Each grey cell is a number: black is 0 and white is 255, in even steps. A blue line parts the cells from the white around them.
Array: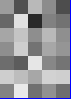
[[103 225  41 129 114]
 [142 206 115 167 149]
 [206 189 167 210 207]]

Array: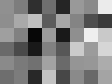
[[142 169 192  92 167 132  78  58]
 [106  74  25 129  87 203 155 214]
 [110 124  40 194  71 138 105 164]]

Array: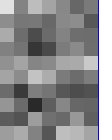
[[141 119 120 104 137 141  88]
 [129 116  54  73 124 138 110]
 [164 140 195 172 123 108 125]
 [149 107  41  94 135 103 101]
 [157 171 130  86 190 184 165]]

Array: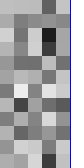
[[171 126 139 145 136]
 [180 135 208  60 167]
 [163 185 176 119 196]
 [183  69 161 110  90]
 [179 102 126 151 114]
 [174 163 214  60 193]]

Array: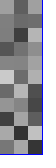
[[127 107 110]
 [ 85 114 142]
 [202 108 176]
 [149 133  71]
 [169  51 193]]

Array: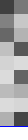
[[129 199]
 [192  87]
 [219 100]
 [219 214]]
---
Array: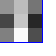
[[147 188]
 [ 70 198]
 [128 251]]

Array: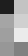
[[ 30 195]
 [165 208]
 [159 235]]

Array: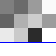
[[127 107]
 [ 99 176]
 [234 202]]

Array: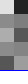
[[225  35]
 [139 126]
 [173  87]]

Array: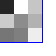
[[ 37 255]
 [204 140]
 [118 127]]

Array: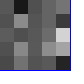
[[ 87  24]
 [ 81 139]
 [ 92  79]]

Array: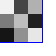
[[241  69]
 [123 190]
 [ 21 145]]

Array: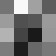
[[116 248]
 [156  80]
 [179  68]]
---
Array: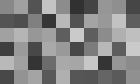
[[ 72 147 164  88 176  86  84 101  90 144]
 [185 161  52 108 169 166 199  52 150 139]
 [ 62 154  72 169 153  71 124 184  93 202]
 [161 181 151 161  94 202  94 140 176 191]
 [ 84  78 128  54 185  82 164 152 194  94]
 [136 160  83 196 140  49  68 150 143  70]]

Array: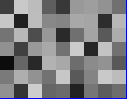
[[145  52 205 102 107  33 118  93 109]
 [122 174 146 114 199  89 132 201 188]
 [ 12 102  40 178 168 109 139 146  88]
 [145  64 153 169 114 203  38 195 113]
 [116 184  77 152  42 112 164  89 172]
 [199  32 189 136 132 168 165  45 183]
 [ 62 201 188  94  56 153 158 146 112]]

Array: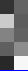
[[ 40 247]
 [ 95 141]
 [131  98]
 [203  93]
 [ 51 100]]

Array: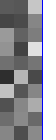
[[134  78 138]
 [109 138 105]
 [ 81 135 172]
 [193  85 134]
 [ 46 181  73]
 [112  96 117]
 [147  67 225]
 [154  98 125]
 [ 69  75 134]
 [ 90  87 198]]

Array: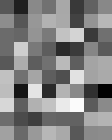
[[161 105 153 183 169  88 138 140]
 [109  75  62 102  99  98 173 180]
 [215  94 177 194 234 251  91 138]
 [189  21 228  42 179 137  48   1]
 [193 113 165  94  79 226 163 170]
 [ 88 173  93 113 186  94 164 171]
 [107 206 121  93  42  59 134  90]
 [107 102 148 122 194 212  58 112]
 [141  86 151 178 169  66 148 183]
 [ 87  31 137 113 168  57  97 136]]

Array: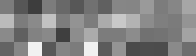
[[ 99 134 241  88 132 124 240  91 148  74  77  76 138 110]
 [138  96 130 137  63 141 171 124 124 140 113 115 121 163]
 [187 124 138 194 124 147 124 171 200 179 140 127 123 148]
 [124  86  61 124 104  87 113  96 134 133 154 124 134 166]]

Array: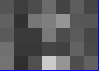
[[115  47  80 203 149  78  97]
 [112  56  56  69  65  99  73]
 [ 90  58  58 122  76  91  70]
 [ 97  50 119 127 149  87  86]
 [ 85  62  76 107  67  93  69]]

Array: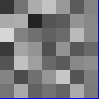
[[117 170  98 114 100 171 122]
 [132  76 113 150 198  85 126]
 [ 84 193 159 105  90 136 142]
 [ 58 164 148  80 147  88 105]
 [214 130 112  97 107 186 137]
 [170 173  35  84  91 148 136]
 [ 54 115 172 194 153  91 131]]

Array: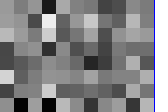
[[143   2 158   2 185 139  53 136 157  54 182]
 [ 67 127 130 204  94  98 111  97  76 170 117]
 [211  95 125 147 145 133 162 121 131 131 175]
 [ 72  89 108 141 129 105  37  61 114 176  86]
 [ 71 135 145  48 138  79 106  67 121 109 111]
 [185 155 123 205  88 118 163  78 146 165 154]
 [157 148  74 237  98 151 199 117  96 183 127]
 [154 125 149  25 169 129 120  67  77 137 123]]
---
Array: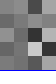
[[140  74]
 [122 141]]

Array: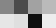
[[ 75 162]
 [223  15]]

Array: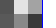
[[227 163]
 [137  57]]

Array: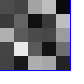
[[ 68 163]
 [ 99  16]]

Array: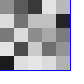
[[ 90  57]
 [116 193]]

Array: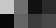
[[110  17]
 [101  60]]
